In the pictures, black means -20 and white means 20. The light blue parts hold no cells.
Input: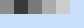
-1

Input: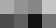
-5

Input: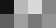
5

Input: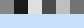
-8

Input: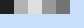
15

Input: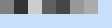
-9

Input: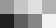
-5

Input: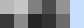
-14
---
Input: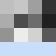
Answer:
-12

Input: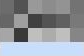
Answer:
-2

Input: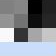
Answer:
-15

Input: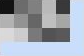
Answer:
-11

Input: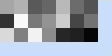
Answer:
-7

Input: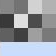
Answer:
8
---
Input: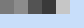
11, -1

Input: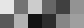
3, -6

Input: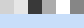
1, 13

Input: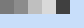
-10, -1

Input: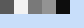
-18, -6

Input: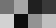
-11, 13

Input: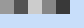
-11, 4

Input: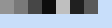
-6, 3
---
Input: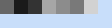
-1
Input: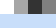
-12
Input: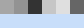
15
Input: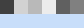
-5
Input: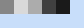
-10
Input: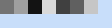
-5
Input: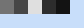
-13
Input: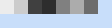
7
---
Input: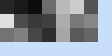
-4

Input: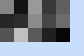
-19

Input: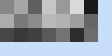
-3

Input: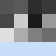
-3

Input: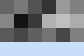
0

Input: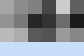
1
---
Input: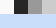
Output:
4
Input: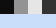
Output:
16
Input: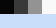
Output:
3
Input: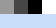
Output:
-20
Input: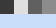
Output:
-5
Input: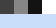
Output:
-17
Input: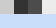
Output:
-8
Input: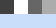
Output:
-4
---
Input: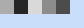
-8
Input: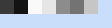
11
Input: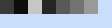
4
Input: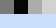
13
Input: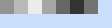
-2
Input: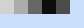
-8
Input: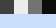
-18
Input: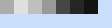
-17
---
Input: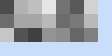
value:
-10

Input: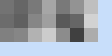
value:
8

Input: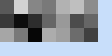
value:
-19

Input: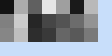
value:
-13

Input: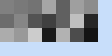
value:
12

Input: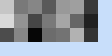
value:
-19
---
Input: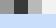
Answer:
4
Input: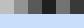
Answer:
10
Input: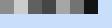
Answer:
2
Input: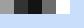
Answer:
5
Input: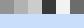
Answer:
3
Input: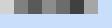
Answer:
13
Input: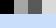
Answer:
-20
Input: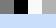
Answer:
-1
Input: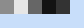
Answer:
2
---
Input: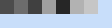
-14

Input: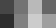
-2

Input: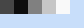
0

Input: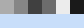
-3

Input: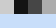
-17

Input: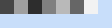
9
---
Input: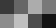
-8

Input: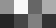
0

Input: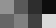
-10

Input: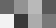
7

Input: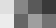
5

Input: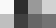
-4
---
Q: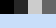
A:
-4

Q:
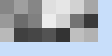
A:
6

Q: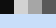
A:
-6

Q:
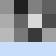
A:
-5

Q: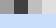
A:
15

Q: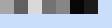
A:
-16

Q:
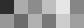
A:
1

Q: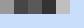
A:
10
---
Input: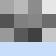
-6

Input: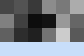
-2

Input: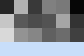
-5

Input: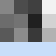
2

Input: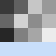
0

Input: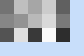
-11

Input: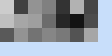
-1
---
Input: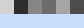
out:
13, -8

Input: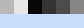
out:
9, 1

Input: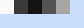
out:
19, 6

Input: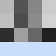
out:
9, -15

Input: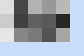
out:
15, 6

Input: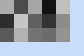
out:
7, 3

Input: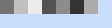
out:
-2, 7
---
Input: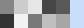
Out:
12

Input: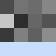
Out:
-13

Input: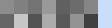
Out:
0

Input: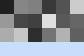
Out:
-9

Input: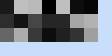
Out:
-17

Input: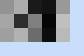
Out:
-13

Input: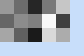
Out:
2

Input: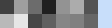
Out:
5

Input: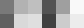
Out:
8
